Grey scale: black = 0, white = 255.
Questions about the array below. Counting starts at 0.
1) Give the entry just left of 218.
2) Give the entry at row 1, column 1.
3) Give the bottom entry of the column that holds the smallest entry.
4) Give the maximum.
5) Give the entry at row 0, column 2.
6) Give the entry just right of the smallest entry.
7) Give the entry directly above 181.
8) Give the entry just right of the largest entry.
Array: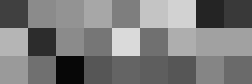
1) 118
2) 44
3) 7
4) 218
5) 147
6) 86
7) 64
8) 112

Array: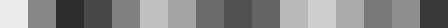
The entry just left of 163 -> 193
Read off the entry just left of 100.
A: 80
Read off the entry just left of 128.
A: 72
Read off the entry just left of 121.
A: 170

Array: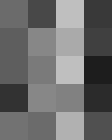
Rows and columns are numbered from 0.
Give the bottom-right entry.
80
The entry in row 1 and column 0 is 94
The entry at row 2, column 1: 122
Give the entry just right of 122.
191
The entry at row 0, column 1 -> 72
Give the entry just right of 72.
191

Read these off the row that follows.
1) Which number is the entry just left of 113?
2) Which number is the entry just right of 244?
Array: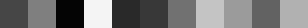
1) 56
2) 41

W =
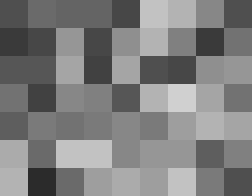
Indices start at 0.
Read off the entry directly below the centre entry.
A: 135
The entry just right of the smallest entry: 106
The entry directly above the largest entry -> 71
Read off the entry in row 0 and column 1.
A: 106
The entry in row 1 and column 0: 58
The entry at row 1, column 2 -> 150
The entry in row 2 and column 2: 165
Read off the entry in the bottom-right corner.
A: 79
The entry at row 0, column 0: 79
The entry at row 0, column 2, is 100
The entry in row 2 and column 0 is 86
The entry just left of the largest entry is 179
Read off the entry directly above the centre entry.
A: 165
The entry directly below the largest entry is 158
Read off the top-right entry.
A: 79
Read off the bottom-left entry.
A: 179
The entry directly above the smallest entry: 106

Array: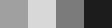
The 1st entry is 160
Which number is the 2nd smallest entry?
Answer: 123
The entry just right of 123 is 28

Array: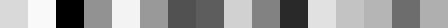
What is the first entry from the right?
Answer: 175
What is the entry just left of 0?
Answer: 249
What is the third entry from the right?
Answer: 181
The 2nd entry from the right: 109
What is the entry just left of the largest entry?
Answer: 217

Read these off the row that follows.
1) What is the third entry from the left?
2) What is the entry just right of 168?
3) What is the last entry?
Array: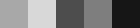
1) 77
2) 216
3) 22

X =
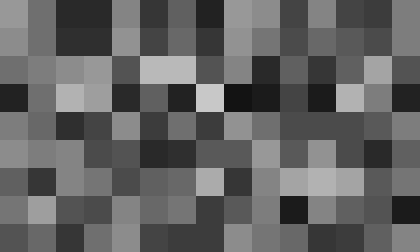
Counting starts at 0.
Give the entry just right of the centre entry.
146
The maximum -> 200
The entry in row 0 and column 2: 41
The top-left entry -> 152
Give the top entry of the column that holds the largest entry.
34
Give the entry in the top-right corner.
125
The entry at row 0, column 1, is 111
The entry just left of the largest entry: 34
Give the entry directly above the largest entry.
83
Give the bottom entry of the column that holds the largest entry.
60
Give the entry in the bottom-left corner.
83
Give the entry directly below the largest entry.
60
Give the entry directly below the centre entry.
89
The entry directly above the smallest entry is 132
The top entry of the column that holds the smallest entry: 152
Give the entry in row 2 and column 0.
111
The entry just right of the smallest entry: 27
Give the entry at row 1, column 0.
140
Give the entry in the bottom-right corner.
132
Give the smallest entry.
19
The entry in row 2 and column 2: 140
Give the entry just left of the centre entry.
111

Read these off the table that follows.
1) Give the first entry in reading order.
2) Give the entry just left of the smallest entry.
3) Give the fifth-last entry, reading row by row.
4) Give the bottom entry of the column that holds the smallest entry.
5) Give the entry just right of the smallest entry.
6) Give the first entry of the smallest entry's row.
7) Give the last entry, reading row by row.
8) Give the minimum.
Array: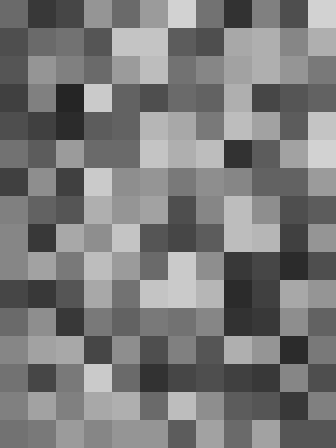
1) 106
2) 128
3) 162
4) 155
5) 202
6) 64
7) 85
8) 37

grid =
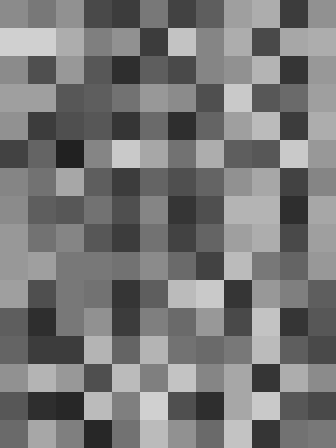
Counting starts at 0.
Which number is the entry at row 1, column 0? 208
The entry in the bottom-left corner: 106
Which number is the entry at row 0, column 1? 120
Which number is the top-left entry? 139
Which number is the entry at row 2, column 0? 139
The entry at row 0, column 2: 145
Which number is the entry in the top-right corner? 145
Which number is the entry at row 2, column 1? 79
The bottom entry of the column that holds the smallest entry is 127
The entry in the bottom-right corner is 120
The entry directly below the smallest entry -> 167
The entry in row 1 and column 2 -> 173
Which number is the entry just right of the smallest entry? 133
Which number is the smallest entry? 33

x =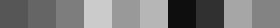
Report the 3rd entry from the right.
48
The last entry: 131
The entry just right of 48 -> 166

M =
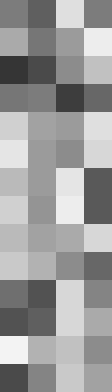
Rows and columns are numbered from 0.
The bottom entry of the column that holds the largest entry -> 74
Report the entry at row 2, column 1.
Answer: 74
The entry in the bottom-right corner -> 162
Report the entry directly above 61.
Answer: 140
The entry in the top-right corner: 124
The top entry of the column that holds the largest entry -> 124
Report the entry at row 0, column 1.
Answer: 95
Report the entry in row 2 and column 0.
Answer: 53
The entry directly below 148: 162
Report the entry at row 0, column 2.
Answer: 223
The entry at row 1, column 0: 170
